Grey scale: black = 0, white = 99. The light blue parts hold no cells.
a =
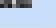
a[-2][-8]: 48
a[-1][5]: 16
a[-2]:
[48, 28, 27, 79, 28, 32, 36, 43]
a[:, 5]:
[32, 16]
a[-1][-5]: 52
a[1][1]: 33

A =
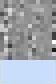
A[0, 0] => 59
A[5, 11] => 58
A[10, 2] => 47
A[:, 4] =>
[52, 59, 55, 63, 57, 62, 53, 63, 51, 63, 52, 50, 56, 48, 53]
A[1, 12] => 55
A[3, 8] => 53
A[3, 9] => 53
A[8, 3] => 54
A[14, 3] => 56
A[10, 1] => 72
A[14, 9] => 60
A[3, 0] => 31
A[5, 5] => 60
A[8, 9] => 62
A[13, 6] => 59
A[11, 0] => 49
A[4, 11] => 60
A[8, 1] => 58
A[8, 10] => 60
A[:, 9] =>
[70, 63, 68, 53, 41, 64, 49, 59, 62, 57, 58, 57, 56, 53, 60]
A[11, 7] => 48
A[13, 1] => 72
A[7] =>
[76, 79, 54, 52, 63, 57, 62, 54, 55, 59, 49, 53, 61, 55]
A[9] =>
[44, 87, 56, 58, 63, 48, 56, 35, 78, 57, 53, 59, 55, 25]
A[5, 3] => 54
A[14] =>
[62, 57, 36, 56, 53, 52, 51, 66, 58, 60, 53, 53, 55, 54]
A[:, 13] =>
[41, 62, 51, 28, 58, 37, 74, 55, 23, 25, 98, 60, 10, 79, 54]
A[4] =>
[55, 71, 52, 47, 57, 62, 55, 56, 62, 41, 49, 60, 54, 58]
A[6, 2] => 74
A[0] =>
[59, 49, 66, 57, 52, 67, 57, 53, 51, 70, 51, 54, 55, 41]
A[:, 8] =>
[51, 64, 66, 53, 62, 62, 51, 55, 64, 78, 60, 72, 36, 46, 58]

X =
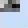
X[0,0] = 76
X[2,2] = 45
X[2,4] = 44

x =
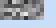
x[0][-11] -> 55
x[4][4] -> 39
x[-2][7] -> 57
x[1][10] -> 46
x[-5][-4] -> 47
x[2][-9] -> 76
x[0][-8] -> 78
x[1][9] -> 59
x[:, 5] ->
[48, 38, 50, 78, 53]
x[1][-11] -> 54
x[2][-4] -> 63
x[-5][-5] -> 20
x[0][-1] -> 55
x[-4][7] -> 58
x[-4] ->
[54, 35, 32, 33, 31, 38, 56, 58, 44, 59, 46]

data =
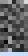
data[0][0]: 57
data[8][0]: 30
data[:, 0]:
[57, 22, 31, 58, 18, 31, 53, 16, 30, 43, 25, 14, 39]
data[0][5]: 55
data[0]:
[57, 58, 68, 16, 48, 55, 84]
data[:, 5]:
[55, 50, 20, 43, 47, 27, 28, 54, 21, 17, 41, 14, 14]
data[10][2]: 63
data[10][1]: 4
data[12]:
[39, 45, 69, 21, 16, 14, 27]
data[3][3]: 20
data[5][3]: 30
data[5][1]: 41
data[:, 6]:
[84, 39, 37, 53, 36, 36, 39, 31, 42, 29, 37, 36, 27]
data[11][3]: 26
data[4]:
[18, 15, 55, 47, 31, 47, 36]
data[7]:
[16, 7, 58, 38, 26, 54, 31]
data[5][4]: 45
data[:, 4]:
[48, 28, 46, 32, 31, 45, 23, 26, 40, 19, 29, 51, 16]
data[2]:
[31, 43, 22, 32, 46, 20, 37]

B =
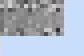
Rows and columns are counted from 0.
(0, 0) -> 54
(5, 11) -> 53
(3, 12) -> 57
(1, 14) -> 69
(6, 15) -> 58
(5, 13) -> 53
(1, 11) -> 45
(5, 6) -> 51
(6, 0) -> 46
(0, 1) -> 64
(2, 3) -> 41
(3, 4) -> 54
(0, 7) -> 50
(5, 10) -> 55
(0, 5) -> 43
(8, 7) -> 61
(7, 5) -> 41
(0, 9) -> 40
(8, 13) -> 74
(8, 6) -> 54
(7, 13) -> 55
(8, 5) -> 36
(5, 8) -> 53
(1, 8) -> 79
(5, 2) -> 60
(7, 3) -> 56
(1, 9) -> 61
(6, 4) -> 51
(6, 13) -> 56
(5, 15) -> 61
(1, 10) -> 38
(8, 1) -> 61
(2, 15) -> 60
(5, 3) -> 53

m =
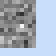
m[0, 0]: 52
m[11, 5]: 55
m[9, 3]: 73
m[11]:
[55, 47, 58, 49, 46, 55, 29, 50, 62]
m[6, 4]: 61
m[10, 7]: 55
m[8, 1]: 44
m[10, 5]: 48
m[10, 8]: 60
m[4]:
[47, 38, 56, 36, 52, 51, 55, 56, 47]
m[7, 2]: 35
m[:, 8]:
[52, 59, 66, 56, 47, 34, 52, 52, 47, 58, 60, 62]
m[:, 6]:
[48, 70, 43, 43, 55, 50, 57, 65, 40, 50, 21, 29]
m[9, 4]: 61
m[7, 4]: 70
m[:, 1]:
[59, 45, 63, 44, 38, 47, 55, 62, 44, 55, 58, 47]
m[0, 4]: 67
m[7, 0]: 31
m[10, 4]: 50
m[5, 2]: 44
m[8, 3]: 44
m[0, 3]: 63
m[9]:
[77, 55, 57, 73, 61, 58, 50, 49, 58]
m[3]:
[71, 44, 50, 57, 28, 19, 43, 55, 56]
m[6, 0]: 55
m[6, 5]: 95
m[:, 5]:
[57, 40, 66, 19, 51, 38, 95, 70, 38, 58, 48, 55]
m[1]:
[53, 45, 47, 48, 46, 40, 70, 40, 59]
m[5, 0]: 58
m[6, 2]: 52
